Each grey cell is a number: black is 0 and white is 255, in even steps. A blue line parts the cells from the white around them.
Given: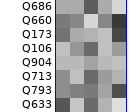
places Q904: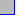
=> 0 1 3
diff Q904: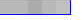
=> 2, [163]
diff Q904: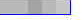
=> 4, [192]
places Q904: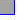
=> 2
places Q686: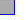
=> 0 1 3
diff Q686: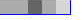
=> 2, [92]

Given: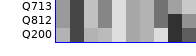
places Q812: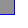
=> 9
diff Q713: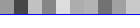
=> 5, [167]
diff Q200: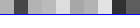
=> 7, [221]
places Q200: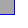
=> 5
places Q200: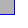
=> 0 2 6

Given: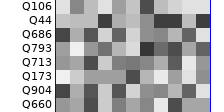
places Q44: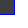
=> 3 7 8 10
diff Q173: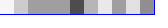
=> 0, [240]
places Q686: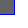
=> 4 9
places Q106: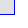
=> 0 3 9 10
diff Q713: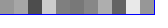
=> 8, [92]
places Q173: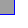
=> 2 3 4 8
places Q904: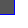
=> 2 4

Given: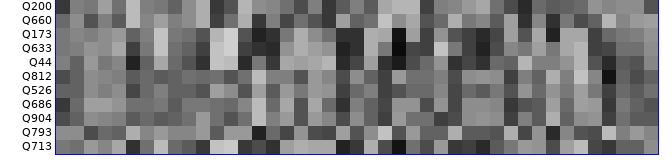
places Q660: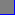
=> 3 8 15
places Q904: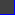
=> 23 27 32 39
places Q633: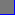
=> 0 6 23 28 33 35
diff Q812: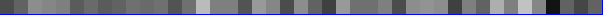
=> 41, [76]

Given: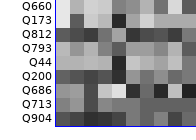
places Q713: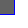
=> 6 7 8 9
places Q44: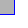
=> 0 1 3 6
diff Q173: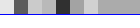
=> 4, [41]
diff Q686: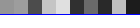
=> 9, [34]

